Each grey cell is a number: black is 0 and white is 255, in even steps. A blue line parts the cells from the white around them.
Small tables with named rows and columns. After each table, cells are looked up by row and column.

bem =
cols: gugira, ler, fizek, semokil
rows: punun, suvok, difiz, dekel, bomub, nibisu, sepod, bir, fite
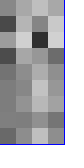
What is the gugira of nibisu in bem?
125
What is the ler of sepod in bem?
147
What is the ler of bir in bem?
126
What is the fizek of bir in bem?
144
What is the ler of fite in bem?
141
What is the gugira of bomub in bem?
115
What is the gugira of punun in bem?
136
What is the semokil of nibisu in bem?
151
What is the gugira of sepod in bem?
125
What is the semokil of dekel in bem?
108
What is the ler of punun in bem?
168
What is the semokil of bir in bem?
117
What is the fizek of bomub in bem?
173
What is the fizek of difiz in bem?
47
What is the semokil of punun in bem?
168
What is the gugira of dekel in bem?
76
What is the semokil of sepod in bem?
162
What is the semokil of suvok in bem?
201
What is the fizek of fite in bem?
191
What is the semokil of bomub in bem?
143
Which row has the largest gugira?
difiz

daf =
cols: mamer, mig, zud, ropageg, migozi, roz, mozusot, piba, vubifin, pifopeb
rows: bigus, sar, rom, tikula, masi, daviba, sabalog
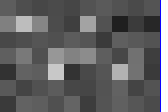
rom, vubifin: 89
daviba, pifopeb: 83
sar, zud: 134
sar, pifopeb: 39
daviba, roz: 70
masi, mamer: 50
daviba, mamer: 89

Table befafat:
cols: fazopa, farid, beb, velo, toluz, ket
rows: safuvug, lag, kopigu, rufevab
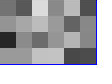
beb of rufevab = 194
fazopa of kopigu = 38
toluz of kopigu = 180
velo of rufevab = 195
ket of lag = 136
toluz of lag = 99
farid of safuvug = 88
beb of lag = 188
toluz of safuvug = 186
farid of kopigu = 139
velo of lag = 154
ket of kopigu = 135
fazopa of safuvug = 115
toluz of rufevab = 72

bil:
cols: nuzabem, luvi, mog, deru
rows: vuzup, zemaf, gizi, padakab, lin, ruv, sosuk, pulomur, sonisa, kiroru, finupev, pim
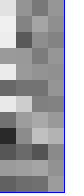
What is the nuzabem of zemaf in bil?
240
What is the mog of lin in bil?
147
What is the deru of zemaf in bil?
143
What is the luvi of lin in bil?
154
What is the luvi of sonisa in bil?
140
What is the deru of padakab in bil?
150
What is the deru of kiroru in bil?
138
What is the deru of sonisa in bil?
179
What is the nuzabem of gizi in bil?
237
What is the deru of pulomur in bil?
153
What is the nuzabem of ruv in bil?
104
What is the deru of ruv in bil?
149
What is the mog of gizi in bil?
142
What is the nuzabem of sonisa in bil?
41

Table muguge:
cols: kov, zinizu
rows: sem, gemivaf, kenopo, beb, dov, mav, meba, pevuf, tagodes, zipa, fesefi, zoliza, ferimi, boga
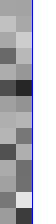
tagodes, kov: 181
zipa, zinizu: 175
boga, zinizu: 60
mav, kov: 78
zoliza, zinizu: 112
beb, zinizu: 184
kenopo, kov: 168
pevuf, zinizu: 181
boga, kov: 156
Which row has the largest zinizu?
ferimi

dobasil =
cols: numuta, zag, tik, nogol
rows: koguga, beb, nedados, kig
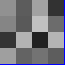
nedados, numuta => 52
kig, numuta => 159
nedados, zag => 179
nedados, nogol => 180
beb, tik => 193
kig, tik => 115
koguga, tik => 162
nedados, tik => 33
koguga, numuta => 145
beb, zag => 89
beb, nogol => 108
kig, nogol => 93
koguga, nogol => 50
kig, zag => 99

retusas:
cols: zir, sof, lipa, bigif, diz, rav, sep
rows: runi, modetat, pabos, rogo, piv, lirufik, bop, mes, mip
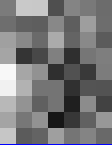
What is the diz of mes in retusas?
55
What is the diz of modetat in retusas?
94
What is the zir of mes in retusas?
164
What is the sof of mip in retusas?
91
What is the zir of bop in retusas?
184
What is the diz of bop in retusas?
31
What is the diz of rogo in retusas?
47

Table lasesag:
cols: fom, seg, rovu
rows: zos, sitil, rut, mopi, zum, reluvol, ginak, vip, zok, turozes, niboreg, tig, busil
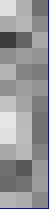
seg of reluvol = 158
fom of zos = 223
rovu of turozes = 129
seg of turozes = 183
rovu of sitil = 138
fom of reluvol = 143

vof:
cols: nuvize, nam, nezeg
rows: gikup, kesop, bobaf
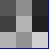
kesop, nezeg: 33
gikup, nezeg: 42
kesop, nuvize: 65
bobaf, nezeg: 208
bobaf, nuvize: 177
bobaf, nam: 146
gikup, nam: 141
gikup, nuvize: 87
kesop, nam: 180
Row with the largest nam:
kesop

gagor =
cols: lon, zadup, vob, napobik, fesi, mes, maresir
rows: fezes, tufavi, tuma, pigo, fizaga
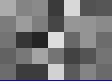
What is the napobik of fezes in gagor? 59
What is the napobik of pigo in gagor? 116
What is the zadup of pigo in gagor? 120
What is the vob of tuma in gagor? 36
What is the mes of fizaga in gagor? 131
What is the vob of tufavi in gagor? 126
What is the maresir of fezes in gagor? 87
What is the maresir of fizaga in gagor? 106
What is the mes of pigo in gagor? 84
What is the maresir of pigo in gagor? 117
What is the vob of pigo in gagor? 164
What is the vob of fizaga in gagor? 60
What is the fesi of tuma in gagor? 105
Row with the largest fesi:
fezes

